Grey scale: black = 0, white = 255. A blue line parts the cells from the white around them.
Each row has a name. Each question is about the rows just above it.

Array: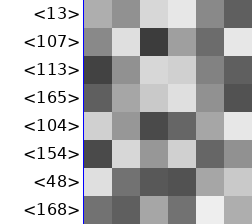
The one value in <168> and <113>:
95
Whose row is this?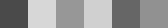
<154>
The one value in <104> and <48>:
166
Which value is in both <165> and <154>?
145

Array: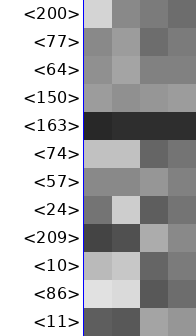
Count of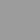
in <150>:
2
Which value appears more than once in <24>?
116
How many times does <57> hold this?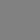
1
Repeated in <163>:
46
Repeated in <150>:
156

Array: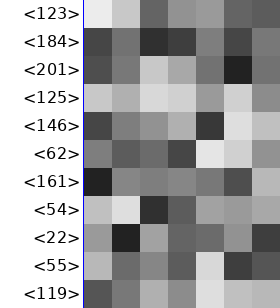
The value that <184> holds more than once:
70
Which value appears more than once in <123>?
100
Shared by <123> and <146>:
146
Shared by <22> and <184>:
62

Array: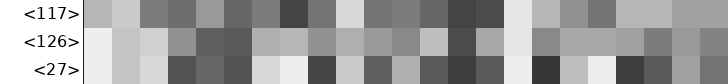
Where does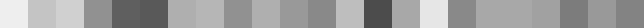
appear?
<126>
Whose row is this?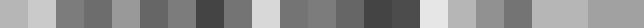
<117>
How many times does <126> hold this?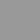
2
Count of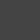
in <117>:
2
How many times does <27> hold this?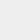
4

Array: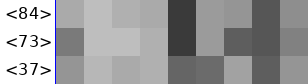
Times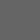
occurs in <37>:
1
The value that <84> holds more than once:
170
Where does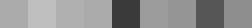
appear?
<84>
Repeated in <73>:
190

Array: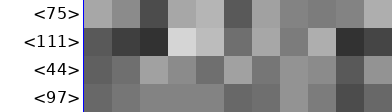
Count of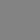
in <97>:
3
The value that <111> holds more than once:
50
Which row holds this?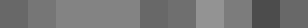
<97>

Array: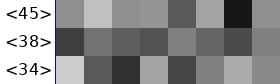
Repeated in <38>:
129
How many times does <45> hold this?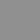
3
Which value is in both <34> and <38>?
129

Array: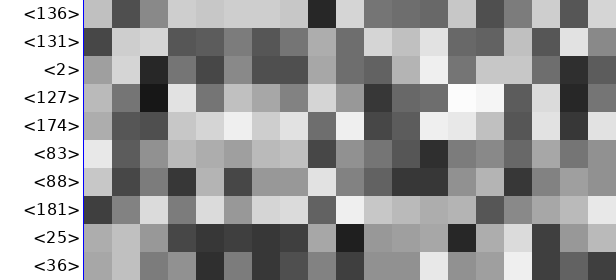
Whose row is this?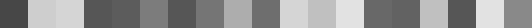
<131>
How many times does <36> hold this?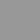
0
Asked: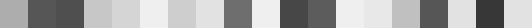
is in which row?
<174>
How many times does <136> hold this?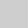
4
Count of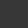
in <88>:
4

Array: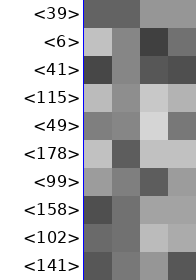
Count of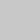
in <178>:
0
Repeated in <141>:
87
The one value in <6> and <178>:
193
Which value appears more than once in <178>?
193
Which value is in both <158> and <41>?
79
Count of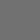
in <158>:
1
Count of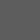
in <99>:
1

